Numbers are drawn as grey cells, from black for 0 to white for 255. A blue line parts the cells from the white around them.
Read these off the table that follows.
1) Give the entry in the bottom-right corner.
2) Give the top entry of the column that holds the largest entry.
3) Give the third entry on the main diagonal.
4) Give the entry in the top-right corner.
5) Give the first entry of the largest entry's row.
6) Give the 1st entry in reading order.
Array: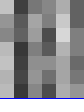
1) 149
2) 173
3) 157
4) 98
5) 135
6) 194

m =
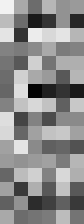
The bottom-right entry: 116
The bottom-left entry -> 169
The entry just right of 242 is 169
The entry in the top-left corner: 242
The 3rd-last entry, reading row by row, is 123
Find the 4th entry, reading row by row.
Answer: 182
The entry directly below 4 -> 216
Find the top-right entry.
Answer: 154
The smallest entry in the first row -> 108
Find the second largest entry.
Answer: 236
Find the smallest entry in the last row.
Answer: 108
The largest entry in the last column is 200
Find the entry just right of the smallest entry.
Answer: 32
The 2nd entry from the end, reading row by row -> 188
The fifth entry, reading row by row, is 146
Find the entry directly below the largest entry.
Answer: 188
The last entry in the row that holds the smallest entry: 25
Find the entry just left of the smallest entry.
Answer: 222
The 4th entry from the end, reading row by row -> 116
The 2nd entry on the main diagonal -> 108
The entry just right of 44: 63
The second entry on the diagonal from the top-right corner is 146

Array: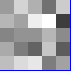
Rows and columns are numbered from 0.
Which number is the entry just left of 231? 219
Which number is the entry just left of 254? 239
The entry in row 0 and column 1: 212
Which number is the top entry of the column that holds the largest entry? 113
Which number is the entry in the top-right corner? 204
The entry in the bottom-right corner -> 162
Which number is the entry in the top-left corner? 155

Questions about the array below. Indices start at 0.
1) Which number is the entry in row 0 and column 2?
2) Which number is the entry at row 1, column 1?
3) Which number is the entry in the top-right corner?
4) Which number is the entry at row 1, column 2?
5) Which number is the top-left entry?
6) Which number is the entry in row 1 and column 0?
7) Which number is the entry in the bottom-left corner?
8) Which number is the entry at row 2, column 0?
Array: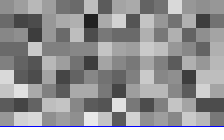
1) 184
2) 69
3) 151
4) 76
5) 143
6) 106
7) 151
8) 135

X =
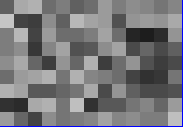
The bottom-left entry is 155
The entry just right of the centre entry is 61
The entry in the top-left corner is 96
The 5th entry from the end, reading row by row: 133
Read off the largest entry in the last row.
191
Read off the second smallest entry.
37
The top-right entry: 133
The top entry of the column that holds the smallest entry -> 133
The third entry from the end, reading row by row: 125
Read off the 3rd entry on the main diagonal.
67
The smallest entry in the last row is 67
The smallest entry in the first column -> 49
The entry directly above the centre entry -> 88
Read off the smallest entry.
29
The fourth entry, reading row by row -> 109
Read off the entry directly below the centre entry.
133
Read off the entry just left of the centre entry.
102
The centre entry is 177
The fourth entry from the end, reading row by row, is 141
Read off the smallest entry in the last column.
74
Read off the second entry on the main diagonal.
67
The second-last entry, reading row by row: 125
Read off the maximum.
197
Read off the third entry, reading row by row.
177
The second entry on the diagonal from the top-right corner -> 148

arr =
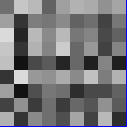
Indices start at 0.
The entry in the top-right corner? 165
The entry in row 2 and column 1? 37
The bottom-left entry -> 178
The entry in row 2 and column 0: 218
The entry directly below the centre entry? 171
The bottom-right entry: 45
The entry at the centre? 37
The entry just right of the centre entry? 104
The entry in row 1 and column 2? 125
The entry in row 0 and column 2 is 185
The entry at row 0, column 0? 111
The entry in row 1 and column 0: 159
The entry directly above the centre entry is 204
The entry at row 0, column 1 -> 198
